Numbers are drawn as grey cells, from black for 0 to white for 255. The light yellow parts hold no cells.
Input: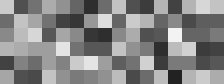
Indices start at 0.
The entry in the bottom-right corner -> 172
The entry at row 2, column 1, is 188
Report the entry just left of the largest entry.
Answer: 87
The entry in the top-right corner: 195
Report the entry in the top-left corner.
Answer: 203
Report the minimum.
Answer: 34
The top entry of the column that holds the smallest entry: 66
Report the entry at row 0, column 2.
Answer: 114
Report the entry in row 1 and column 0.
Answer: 108
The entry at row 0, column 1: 80
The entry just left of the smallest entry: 188
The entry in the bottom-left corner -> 166
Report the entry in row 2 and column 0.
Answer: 137

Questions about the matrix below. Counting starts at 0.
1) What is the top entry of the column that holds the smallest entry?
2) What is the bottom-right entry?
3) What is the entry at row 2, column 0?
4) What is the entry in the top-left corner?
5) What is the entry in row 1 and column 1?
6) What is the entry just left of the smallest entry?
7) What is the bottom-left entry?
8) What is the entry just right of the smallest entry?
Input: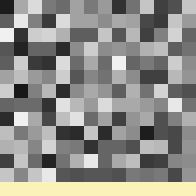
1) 169
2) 148
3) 240
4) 29
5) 232
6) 205
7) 197
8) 128

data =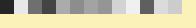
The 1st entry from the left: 38
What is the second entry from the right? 219
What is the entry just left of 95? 240
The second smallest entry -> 68
